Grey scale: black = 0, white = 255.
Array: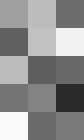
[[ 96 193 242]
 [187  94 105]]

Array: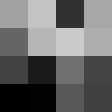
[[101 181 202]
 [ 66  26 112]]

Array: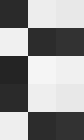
[[240  44  50]
 [ 36 245 240]]

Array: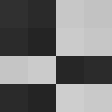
[[ 43  36 203]
 [197 203  38]]

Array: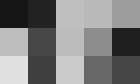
[[189  71 188]
 [224  63 202]]

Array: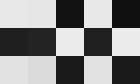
[[ 31  35 235]
 [226 219  25]]

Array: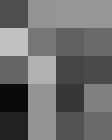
[[193 118  96]
 [101 177  69]]

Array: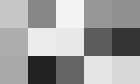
[[174 236 232]
 [169  34 100]]
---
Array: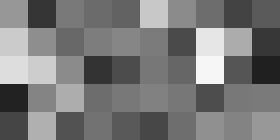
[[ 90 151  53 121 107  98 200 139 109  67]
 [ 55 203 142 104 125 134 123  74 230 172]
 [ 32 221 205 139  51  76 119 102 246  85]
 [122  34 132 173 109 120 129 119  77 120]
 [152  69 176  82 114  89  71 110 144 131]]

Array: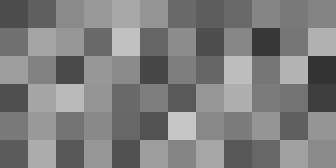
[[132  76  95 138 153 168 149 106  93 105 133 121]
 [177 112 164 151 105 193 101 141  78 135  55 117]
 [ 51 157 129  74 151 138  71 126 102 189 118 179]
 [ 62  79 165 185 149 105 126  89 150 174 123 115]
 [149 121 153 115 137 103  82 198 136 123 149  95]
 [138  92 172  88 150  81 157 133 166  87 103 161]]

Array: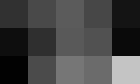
[[ 20  49  73  91  71]
 [ 10  14  47  89  81]
 [196   2  75 118 107]]

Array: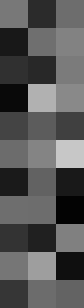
[[109 120  43]
 [130  24 111]
 [123  48  40]
 [137   9 177]
 [ 64  68  92]
 [199 108 132]
 [ 25  26  98]
 [  3 110 109]
 [128  51  32]
 [ 15 118 158]
 [ 99  54 108]]

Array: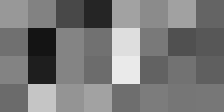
[[100 152 130  72  37 162 139 161]
 [ 87 112  20 132 113 222 121  80]
 [ 95 131  30 132 108 234  98 114]
 [119 107 197 148 162 110 124 118]]

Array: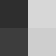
[[215  46]
 [206  61]]
